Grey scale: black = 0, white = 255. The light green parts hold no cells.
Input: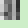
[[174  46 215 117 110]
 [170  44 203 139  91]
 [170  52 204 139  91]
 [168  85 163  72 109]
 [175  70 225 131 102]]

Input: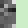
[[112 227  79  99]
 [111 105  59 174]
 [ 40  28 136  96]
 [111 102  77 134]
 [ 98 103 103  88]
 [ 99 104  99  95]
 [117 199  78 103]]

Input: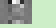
[[120 111 123 113  32 246 208  47]
 [126 116 127 117 105 126 136 196]
 [120 121 121 121  97 142 151 136]
 [123 119 124 120 114 128 129 142]
 [123 122 122 121 130 114 111 121]
 [115 124 117 125  79 150 178 148]]

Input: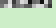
[[209  81 105 101 215  61 130 216 196  17 104 116  16]
 [136  53 120 191 233  92 118 134  94  85 183 220 215]]

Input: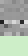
[[161 134 171 160 157 137 151]
 [148 156 146 152 153 154 154]
 [162 142 169 148 143 148 140]
 [147 155 146 153 153 154 153]
 [150 152 151 152 151 153 151]
 [ 42 222  31 199 182 215 189]
 [186 178 142  94 135 154 156]
 [150 155 146 151 155 152 156]
 [130 152 131 178 181 143 179]]

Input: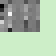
[[120  99 132 130  88 123 126 127  82 120]
 [125 138   4 107 155 132 126 134 158 132]
 [124 139  45 136 168 135 121 136 163 118]
 [125 135 130 131 244 123 121 127 137 131]
 [126 149  84 131 142 132 121 128 176 118]
 [121 100 210 141 156 117 123 121  72 123]
 [120 101 154 141 177 121 123 128  79 124]
 [121 107 145 133  34 125 125 123  99 112]]

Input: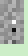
[[137 158 168 156 138 182]
 [138 163 151 143 174 176]
 [141 147 147 139 173 130]
 [159 168 142 173 135 183]
 [179 166 177 144 130 146]
 [149 133 147 164 168 251]
 [160 159 129 175 143 153]
 [175 136 171 147 144  12]
 [168 159 143 141 166 131]
 [173 139 174 146 140 168]
 [136 146 161 121 192  89]]

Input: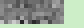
[[157 111 127 110 113 115  84 112  88 111 109 109  92 126 113 149]
 [149 140 137 126 155 101  83 144  69  87 104 137 109 130  99 171]
 [110 134 141 109 110 124 125 119 121 111 100 122 122 114 118 116]
 [134 123 138 118 130 137 119 129 134 105 138 147 152 134 134  94]
 [132 150 106 125 133 128  87 166 115 101 137 105 115  78 107 106]
 [123 138 193 119 164 202 176  37 176  87  42  66 153 155  75 126]]

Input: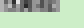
[[125 152 179 101 158  47 226 106  67  88 149 153  82 130 109]
 [169 152 179 148 189  94 161 106  42  88 149 117  82 130  93]
 [125 152 179 148 128 130 150 106 157  96 149 154 126 130  93]]
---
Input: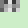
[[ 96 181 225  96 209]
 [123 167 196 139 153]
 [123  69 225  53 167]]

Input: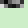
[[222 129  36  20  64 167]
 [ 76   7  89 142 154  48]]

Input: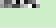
[[155 114 142  72  72 167 195 250  17 155]
 [179  85  99 208   5 221  32  99 129 236]]

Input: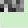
[[ 16 221  56  41 113 113]
 [ 81 167  69 137 113 152]
 [180  81  97 167  69 137]]

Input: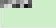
[[135 205 219  79  50 178  22  66]
 [119 106 148 190 135 162 205  93]]

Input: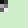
[[101 239]
 [170 125]
 [ 15  61]]

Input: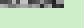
[[179 165 121 121 149 165 165 137 165 149  45 137 165  45  61  45]
 [ 75  75  91 179  75 193 193  61  75  91 149  91  75  33 149 149]]
